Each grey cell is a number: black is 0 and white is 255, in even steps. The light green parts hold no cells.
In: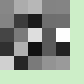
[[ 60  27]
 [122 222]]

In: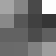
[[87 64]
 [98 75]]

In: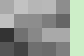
[[142 141]
 [113 136]]

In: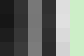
[[ 49 119]
 [ 54 121]]

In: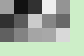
[[ 91 203]
 [131 165]]

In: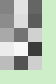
[[221  92]
 [115 209]]

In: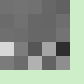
[[113 103]
 [109 103]]
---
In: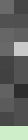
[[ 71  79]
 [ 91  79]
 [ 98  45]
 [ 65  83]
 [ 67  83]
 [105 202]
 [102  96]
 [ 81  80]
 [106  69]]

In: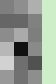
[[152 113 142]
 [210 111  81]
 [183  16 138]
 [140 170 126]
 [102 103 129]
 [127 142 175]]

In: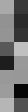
[[182  82]
 [156   6]
 [153 152]
 [ 29 153]
 [ 88 192]
 [148  51]
 [146  43]
 [169  56]]

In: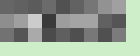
[[114  85 170  75  95  79 120  80 123]
 [142 159 204  58 157 164 164  97  85]
 [102  97  91 107  81  98 118 146 160]]

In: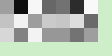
[[215 130 243 151 151 115 158]
 [195 242 157 202 198 221 106]
 [159  14 247 103 114  44 249]]

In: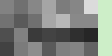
[[ 66 123 141  90 127 132  99]
 [ 79 129  58  67  62  47  38]
 [114  90 112 167 184 137 137]
 [130 112 135 165 124 134 219]]

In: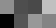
[[  3  85 152 132]
 [143  78  73 192]]
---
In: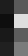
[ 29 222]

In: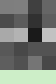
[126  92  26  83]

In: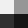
[240  21]

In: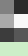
[129 248]

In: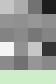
[197 144 119  52]

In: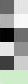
[102 248]

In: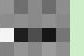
[149 143  77 156]
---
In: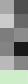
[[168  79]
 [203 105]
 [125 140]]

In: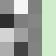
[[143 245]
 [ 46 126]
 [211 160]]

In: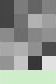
[[ 69 124]
 [ 68 113]
 [139 109]]

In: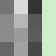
[[116 217]
 [138 182]
 [139 155]]

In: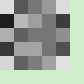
[[221  87]
 [ 30 185]
 [175  96]]

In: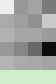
[[237 151]
 [170 158]
 [177 166]]
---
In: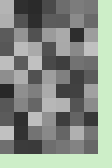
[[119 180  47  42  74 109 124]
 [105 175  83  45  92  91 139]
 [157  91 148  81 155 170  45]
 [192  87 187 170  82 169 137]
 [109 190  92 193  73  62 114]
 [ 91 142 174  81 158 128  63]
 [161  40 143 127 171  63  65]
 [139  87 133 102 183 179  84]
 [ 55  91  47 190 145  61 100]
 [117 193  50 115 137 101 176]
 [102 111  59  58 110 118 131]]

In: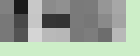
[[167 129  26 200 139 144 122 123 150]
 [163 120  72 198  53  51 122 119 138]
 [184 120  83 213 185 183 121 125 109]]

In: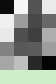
[[234  11 245  83]
 [104 239 156  72]
 [174 232  79  63]
 [157 130  88  92]
 [  5 166 191  39]]

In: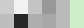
[[186 205 242 196 153]
 [186 190  39 174 168]]

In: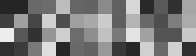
[[166  37  37 105 108 189 102  99 138  96 215  41  89  48]
 [171  64 160  70 209  78 159 169 204  95 180 104  78 126]
 [200 236  88  50 149 206 108 142 193 121 228 162  85  84]
 [ 47  47  60 121 222  38 105  99 152  56  39 208 106 209]]

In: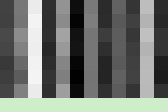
[[ 44  66 119 235  47 147  14 121  43  98  53 189]
 [ 40  65 117 243  46 139   4 126  44  89  64 179]
 [ 52  73 140 239  47 163  18 118  61  93  55 192]
 [ 52  70 129 238  39 153  20 118  47  94  61 179]
 [ 30  57 105 242  45 133   6 118  36  90  64 185]
 [ 28  62  92 244  52 127   1 116  36  97  66 186]
 [ 49  68 128 235  47 158  10 117  48  92  52 185]]

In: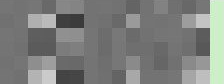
[[118 117 115 118 105 135 132 115 116 114 100 115 130 112 104]
 [195 113 116 175 186  63  59 115 113 105 154 116 115 117 157]
 [ 92 117 115  94  93 144 143 117 109 120 107 114 117 118 114]
 [ 88 116 113  91  91 124 127 117 108 119 111 111 105 116 111]
 [151 114 117 142 158 106 105 116 111 119 138 113 102 113 138]
 [190 116 113 179 202  68  70 116 112 100 168 115 115 118 166]]
